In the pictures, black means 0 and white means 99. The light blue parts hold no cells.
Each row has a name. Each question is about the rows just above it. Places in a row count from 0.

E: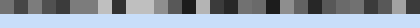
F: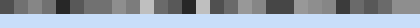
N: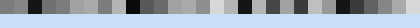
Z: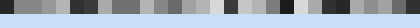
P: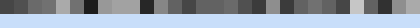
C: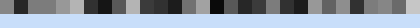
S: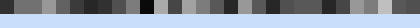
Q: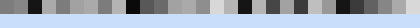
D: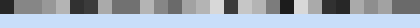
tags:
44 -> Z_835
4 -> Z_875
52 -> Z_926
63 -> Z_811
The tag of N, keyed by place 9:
Z_875
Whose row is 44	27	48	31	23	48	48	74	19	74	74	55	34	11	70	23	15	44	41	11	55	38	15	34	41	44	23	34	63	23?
E

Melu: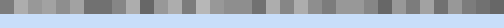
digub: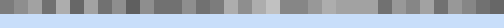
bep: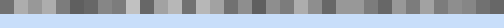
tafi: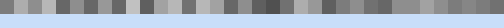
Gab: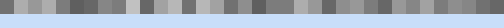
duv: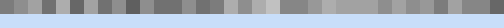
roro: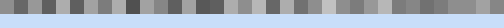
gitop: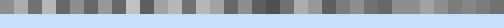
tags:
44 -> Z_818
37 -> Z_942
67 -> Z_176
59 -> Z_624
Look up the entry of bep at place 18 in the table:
Z_942
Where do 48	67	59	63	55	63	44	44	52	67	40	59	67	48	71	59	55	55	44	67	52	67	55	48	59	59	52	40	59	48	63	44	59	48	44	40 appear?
Melu
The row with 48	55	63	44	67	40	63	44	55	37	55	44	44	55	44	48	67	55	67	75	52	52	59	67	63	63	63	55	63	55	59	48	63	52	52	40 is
duv
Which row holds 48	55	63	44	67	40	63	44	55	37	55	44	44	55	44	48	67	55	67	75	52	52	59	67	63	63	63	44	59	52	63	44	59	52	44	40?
digub
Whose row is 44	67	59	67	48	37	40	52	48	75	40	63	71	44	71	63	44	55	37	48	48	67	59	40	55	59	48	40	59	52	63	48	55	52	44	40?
Gab

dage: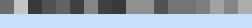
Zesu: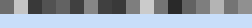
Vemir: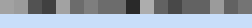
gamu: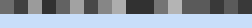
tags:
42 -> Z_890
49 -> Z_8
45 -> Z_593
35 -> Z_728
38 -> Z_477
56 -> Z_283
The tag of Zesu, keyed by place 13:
Z_477
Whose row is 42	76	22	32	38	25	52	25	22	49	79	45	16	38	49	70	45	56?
Zesu
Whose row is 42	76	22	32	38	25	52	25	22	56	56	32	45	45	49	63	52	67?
dage
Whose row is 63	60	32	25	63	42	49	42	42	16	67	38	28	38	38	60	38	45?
Vemir
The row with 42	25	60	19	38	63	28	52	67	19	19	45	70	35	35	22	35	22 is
gamu

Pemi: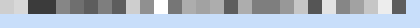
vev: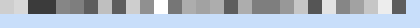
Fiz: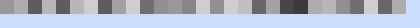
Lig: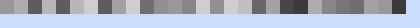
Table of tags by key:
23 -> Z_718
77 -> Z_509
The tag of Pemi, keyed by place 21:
Z_509
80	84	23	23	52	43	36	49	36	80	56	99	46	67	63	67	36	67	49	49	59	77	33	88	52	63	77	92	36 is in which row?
Pemi
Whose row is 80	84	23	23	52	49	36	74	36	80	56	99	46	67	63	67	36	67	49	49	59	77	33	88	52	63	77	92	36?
vev
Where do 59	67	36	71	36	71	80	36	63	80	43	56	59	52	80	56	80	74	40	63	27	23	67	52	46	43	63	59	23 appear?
Lig
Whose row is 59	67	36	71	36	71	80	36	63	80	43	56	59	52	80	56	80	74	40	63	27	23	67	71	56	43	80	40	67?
Fiz

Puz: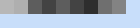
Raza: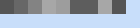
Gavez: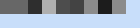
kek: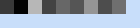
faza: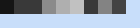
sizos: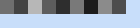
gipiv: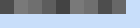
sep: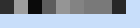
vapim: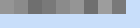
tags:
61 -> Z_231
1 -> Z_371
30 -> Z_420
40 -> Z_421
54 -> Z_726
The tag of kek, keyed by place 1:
Z_371
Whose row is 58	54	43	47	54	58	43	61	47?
vapim
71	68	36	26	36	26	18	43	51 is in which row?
Puz
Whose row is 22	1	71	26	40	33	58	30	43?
kek

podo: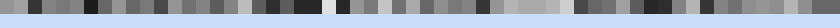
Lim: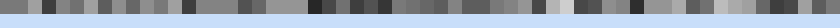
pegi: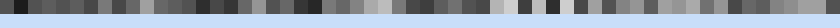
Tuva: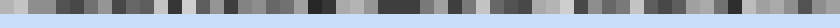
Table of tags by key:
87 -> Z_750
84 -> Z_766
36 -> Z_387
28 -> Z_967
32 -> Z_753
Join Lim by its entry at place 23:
Z_967
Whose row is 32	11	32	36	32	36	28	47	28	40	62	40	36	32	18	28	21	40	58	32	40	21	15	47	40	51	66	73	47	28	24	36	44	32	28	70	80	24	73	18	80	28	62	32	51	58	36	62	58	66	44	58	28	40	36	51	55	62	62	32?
pegi

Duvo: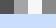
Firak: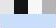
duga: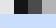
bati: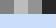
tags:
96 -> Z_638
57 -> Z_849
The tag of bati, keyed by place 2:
Z_849
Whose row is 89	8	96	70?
Firak

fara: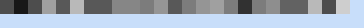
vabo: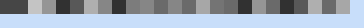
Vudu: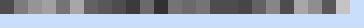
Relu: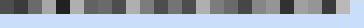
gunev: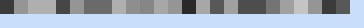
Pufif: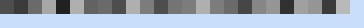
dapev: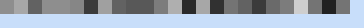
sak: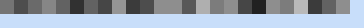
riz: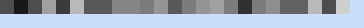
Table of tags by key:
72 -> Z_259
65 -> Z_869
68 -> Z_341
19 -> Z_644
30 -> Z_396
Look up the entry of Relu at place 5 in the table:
Z_341
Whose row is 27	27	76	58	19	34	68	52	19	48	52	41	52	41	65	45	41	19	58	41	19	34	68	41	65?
vabo

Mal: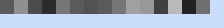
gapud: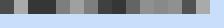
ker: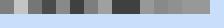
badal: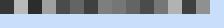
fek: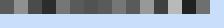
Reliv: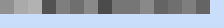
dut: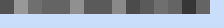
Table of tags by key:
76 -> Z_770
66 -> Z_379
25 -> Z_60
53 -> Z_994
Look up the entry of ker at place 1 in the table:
Z_770
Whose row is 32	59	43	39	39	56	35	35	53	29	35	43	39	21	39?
dut
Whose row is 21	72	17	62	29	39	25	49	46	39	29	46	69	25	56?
badal

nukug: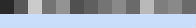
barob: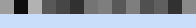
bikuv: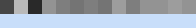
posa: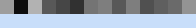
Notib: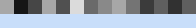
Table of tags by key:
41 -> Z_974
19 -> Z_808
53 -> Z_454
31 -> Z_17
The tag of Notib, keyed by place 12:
Z_808
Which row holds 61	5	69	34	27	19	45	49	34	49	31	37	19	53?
barob
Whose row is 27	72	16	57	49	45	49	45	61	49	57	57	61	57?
bikuv

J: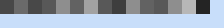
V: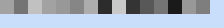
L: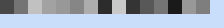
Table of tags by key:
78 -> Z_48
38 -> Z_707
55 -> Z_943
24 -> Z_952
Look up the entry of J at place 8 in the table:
Z_952
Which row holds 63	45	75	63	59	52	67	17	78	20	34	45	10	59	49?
V

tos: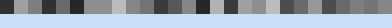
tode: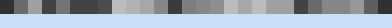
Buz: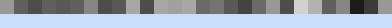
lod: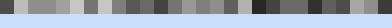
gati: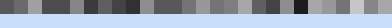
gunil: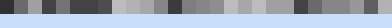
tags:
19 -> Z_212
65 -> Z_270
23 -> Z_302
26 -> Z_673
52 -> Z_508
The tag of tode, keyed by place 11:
Z_508
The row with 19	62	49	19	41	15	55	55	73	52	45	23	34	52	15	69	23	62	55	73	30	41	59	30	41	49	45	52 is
tos
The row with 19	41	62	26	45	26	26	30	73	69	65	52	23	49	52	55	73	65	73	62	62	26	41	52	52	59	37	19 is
tode
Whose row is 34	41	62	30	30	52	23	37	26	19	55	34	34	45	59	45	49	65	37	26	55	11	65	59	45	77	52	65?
gati

